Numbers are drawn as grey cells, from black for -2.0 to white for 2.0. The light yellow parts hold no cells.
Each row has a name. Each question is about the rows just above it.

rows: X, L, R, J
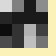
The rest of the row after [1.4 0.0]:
[-1.6  0.2]
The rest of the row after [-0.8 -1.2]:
[ 1.0 -0.2]
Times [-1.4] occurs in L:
1

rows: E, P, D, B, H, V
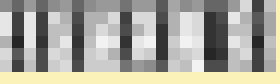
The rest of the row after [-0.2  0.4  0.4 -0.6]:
[ 0.6  0.2  0.4 -0.4 -0.4  0.4  1.4 -1.0  1.0]
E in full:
[ 0.2 -0.4  0.4 -0.4  0.2  0.4 -0.4  0.2  0.4  0.4 -0.2  0.4  0.4 -0.6
  0.6  0.2  0.4 -0.4 -0.4  0.4  1.4 -1.0  1.0]
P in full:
[ 1.6 -1.0  1.6 -1.0  1.4  0.8 -0.8  0.8  0.8  1.4 -1.0  1.4  1.4 -0.8
  0.8  1.6  1.4 -1.2 -0.8  1.6  0.8 -0.6  0.6]
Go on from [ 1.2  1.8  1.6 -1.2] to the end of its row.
[-1.0  1.6  1.2 -1.4  1.0]

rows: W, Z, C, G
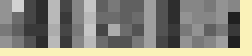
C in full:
[-0.1 -0.5 -1.1 -1.1  0.7 -0.9 -0.1  1.1 -0.9  0.7 -0.3 -0.7  0.5 -0.7
 -1.1 -0.1  0.3 -0.5 -0.1 -1.1]
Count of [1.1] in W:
1

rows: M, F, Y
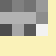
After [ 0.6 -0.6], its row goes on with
[1.8]
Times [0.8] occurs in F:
3

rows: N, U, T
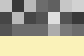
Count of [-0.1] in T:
1
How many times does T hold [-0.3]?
4

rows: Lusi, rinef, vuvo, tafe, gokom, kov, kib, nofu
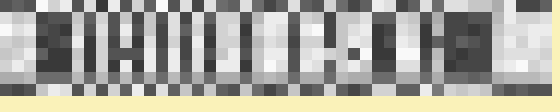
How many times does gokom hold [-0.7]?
8
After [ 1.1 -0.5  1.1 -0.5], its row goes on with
[-0.7  1.1 -0.3 -0.9 -0.5  1.1 -0.7 -0.5  1.3 -0.5 -0.9 -0.5  1.3  1.3
 -0.5 -0.5  1.7 -0.1  1.3  1.1  1.3  1.1 -0.3 -0.7 -0.5 -0.7 -0.7]
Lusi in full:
[-0.7 -0.5 -0.7  1.9  1.3  1.7 -0.7  1.5 -1.1  1.7 -0.7  1.3 -0.5  1.9
 -0.7  1.5 -0.9  1.5 -0.3 -0.5  1.5 -0.3 -0.9 -0.5  1.5 -0.5 -0.7  1.3
 -0.3 -0.9 -0.5  1.7  1.5 -0.9 -0.5  1.5 -0.3  1.5  1.5  1.1  1.1  0.7
  1.7 -0.9 -0.9 -0.5]
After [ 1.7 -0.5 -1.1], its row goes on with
[-1.1  1.1 -1.1  1.3 -0.7 -0.7 -0.7  1.7 -0.7  1.7 -0.9  1.5 -0.7  1.1
  1.7 -0.7  1.1  1.7  1.7 -0.7  1.5  1.7  1.3  1.1 -0.7  1.9 -1.1 -1.1
  1.9  1.9 -0.9  0.9 -0.9 -1.1 -0.9 -0.9  1.3  1.5  1.5  1.5  1.3]
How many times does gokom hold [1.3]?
5
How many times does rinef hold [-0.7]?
8

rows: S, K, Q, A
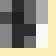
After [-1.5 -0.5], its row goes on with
[0.7]
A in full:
[ 0.1 -1.3 -0.3  1.9]
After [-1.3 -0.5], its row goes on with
[0.7]
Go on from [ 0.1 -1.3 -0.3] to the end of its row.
[1.9]

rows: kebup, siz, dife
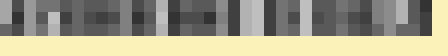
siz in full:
[ 0.6 -1.2  0.4 -0.6  1.0 -1.0 -0.4 -0.8 -1.0 -0.8  0.0 -1.2 -0.6  1.0
 -1.2 -0.8 -0.8 -1.2  0.0 -1.0  0.8  1.0 -1.0 -0.2 -0.8  1.0 -0.8 -0.6
 -0.4 -0.8 -1.0  0.0  0.2  0.8 -0.6 -1.0]
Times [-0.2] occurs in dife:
3

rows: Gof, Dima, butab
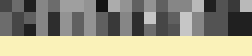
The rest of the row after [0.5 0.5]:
[ 0.3 -1.7  0.7  0.3 -0.5  0.3 -0.5  0.1  0.1  0.9 -1.5 -0.7 -1.1  0.9]
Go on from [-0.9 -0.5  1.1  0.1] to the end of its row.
[-0.7 -0.7 -1.5 -1.5]
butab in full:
[-0.3 -0.9 -1.5  0.1 -1.3  0.3 -0.5  0.3 -0.5 -1.1  0.1 -1.3 -0.3 -0.9
 -0.7  1.1  0.1 -0.7 -0.7 -1.5 -1.5]
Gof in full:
[-0.9 -0.3 -1.5  0.1 -0.3  0.5  0.5  0.3 -1.7  0.7  0.3 -0.5  0.3 -0.5
  0.1  0.1  0.9 -1.5 -0.7 -1.1  0.9]

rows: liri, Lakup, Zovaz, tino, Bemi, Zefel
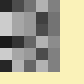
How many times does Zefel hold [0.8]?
2
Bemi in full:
[ 1.2  0.6  0.4 -0.8  0.0]
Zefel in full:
[-1.4  0.8 -0.4  0.8  0.0]

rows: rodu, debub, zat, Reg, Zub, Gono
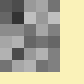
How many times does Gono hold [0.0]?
1
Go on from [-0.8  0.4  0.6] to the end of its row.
[-0.2]
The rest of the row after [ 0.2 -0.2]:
[0.6 0.0]
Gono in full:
[-0.2  0.6  0.8 -0.2  0.0]

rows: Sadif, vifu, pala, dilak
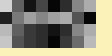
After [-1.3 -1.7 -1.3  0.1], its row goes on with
[0.7]
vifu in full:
[-1.5 -0.1  0.5  0.1  0.5  0.7 -0.7 -1.9]
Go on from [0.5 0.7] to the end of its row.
[-0.7 -1.9]
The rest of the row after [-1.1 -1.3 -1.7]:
[-1.3  0.1  0.7]

